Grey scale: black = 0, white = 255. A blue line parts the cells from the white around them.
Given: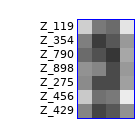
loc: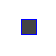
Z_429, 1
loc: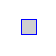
Z_119, 0

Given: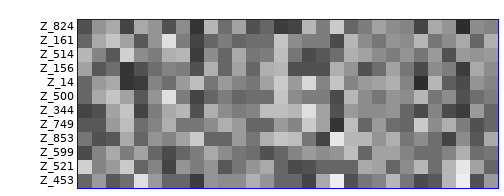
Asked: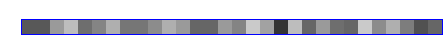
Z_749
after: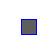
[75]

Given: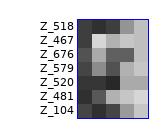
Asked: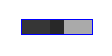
Z_520
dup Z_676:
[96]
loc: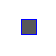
Z_481, 1
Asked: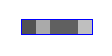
Z_676
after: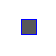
[177]
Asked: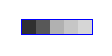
Z_481

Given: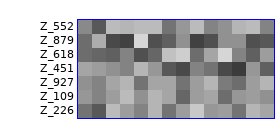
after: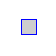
[109]
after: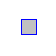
[206]
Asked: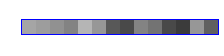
Z_451
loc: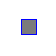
Z_927, 10
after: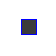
[151]
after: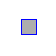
[73]
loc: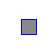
Z_552, 0

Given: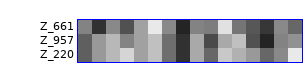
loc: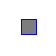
Z_661, 9
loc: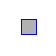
Z_220, 11
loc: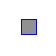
Z_957, 15

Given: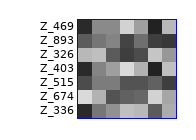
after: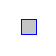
[151]
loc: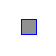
Z_336, 2

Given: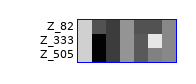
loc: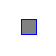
Z_505, 5
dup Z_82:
[82]

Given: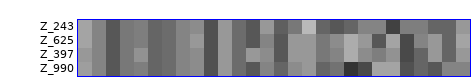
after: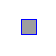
[132]
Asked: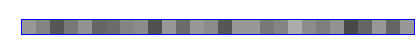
Z_397
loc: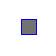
Z_990, 18
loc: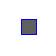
Z_243, 14
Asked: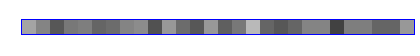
Z_243
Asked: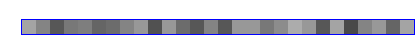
Z_625

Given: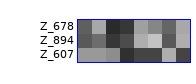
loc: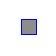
Z_607, 2
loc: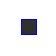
Z_607, 3
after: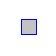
[89]
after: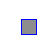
[48]
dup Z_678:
[168]
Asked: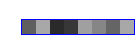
Z_678

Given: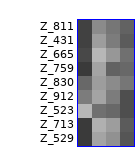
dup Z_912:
[124]
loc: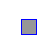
Z_665, 2

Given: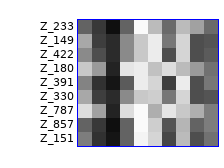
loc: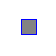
Z_391, 0
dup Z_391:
[236]
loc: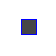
Z_151, 6
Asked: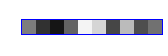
Z_151

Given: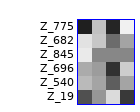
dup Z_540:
[164]
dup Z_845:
[135]
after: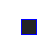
[241]

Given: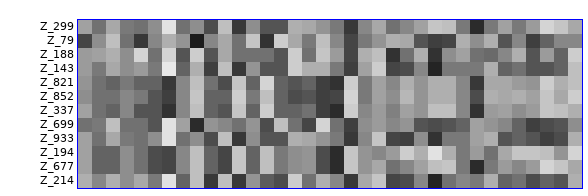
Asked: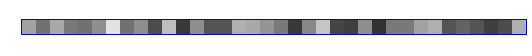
Z_933
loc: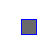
Z_188, 29
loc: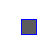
Z_214, 13
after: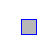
[148]
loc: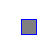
Z_337, 22

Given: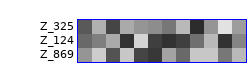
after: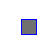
[185]
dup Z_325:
[149]
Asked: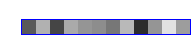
Z_325
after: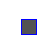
[199]
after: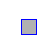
[69]
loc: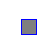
Z_124, 1
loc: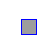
Z_325, 11

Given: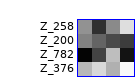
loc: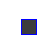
Z_200, 3
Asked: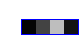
Z_782
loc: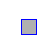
Z_376, 2
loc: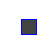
Z_782, 1

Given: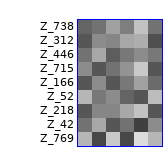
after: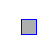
[79]
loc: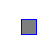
Z_738, 3
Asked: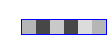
Z_769
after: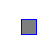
[194]
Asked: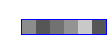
Z_715
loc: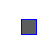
Z_446, 2
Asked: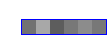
Z_446

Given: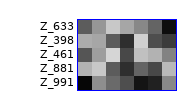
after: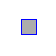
[166]
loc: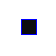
Z_633, 6

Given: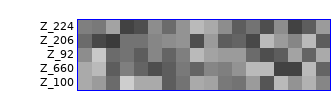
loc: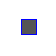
Z_100, 13
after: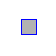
[134]
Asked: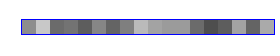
Z_92

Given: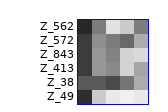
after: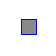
[211]
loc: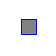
Z_843, 2
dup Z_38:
[89]

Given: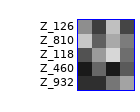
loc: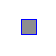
Z_126, 0
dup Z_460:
[26]
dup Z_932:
[47]
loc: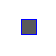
Z_460, 3

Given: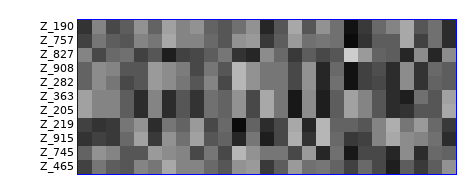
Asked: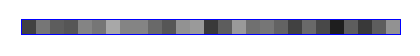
Z_465
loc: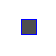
Z_908, 21
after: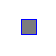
[72]

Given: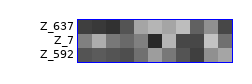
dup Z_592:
[84]
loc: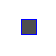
Z_592, 3
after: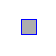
[120]

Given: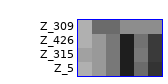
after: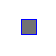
[58]
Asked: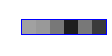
Z_315
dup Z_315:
[120]

